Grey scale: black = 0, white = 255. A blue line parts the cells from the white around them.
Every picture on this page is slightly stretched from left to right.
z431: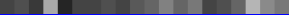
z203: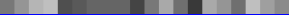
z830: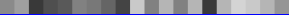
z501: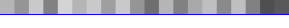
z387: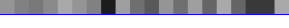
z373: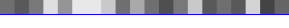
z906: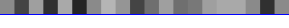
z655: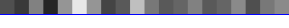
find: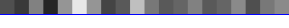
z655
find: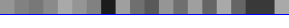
z387
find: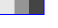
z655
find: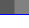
z830
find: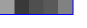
z830

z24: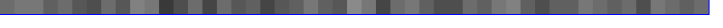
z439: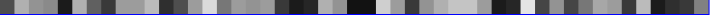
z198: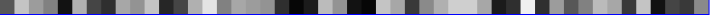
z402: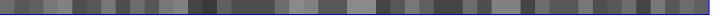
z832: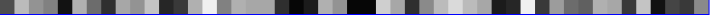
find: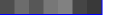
z402
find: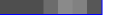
z402

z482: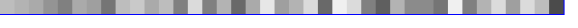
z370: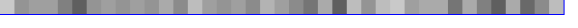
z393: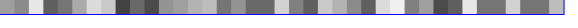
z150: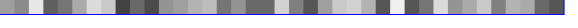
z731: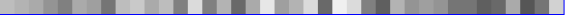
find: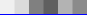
z482
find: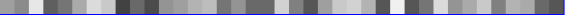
z150
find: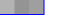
z731
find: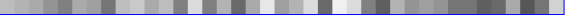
z731

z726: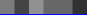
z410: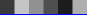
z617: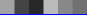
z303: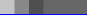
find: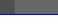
z303
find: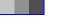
z410
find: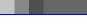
z303
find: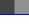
z726
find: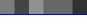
z726
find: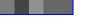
z726

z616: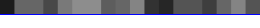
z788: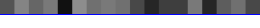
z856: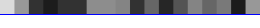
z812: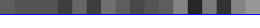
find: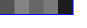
z856
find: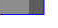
z616
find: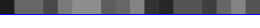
z616
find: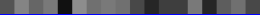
z788
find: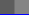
z812
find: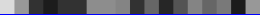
z856

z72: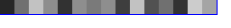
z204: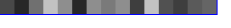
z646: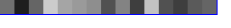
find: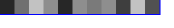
z204
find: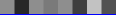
z204

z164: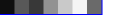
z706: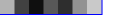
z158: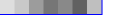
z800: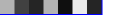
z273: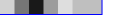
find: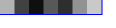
z706
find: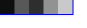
z706
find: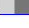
z273
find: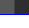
z706

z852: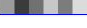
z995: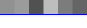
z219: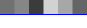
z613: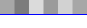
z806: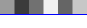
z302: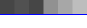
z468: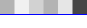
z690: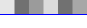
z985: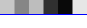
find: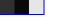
z985
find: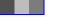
z995

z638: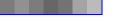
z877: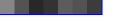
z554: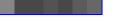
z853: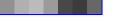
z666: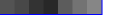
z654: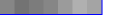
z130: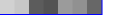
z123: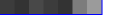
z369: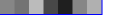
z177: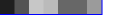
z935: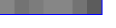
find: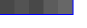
z554
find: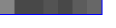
z554
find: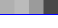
z853
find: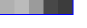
z853
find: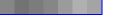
z654
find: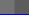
z935

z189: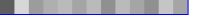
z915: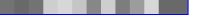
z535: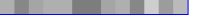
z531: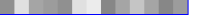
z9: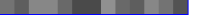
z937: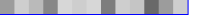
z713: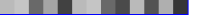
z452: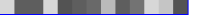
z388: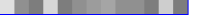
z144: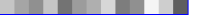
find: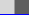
z452
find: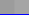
z388
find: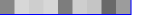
z937

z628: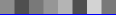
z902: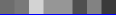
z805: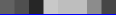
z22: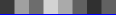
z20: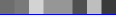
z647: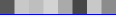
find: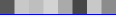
z647
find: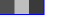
z20

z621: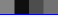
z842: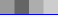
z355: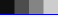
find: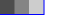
z355
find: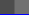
z621
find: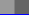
z842
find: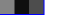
z621

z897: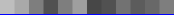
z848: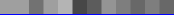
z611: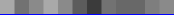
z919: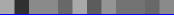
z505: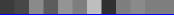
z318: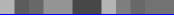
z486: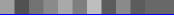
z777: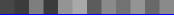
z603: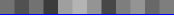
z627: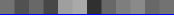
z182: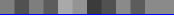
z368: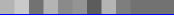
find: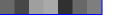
z627
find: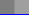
z897

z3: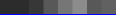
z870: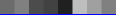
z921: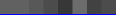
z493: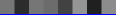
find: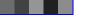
z493
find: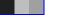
z870

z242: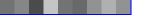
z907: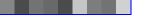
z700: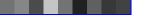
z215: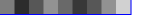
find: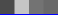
z242
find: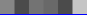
z907
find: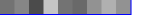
z242
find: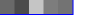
z907
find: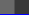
z215
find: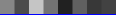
z700

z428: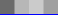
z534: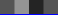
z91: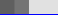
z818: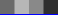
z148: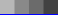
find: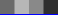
z818
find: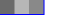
z818
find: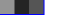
z534
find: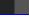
z534
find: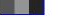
z534

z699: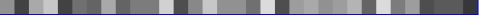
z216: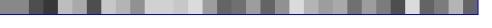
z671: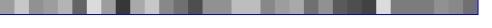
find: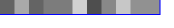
z699
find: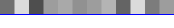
z699
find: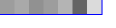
z699

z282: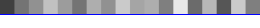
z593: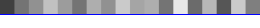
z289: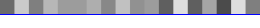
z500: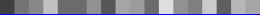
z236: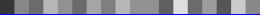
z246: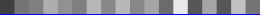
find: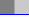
z500
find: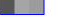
z500
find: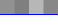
z246
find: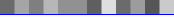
z236
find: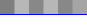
z246

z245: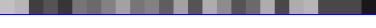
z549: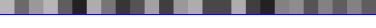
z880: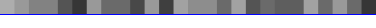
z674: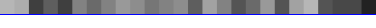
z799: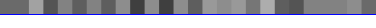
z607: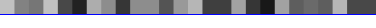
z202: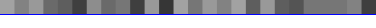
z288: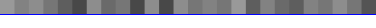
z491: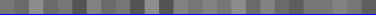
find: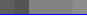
z799
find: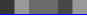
z880
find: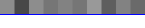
z288
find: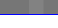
z491
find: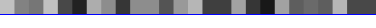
z607

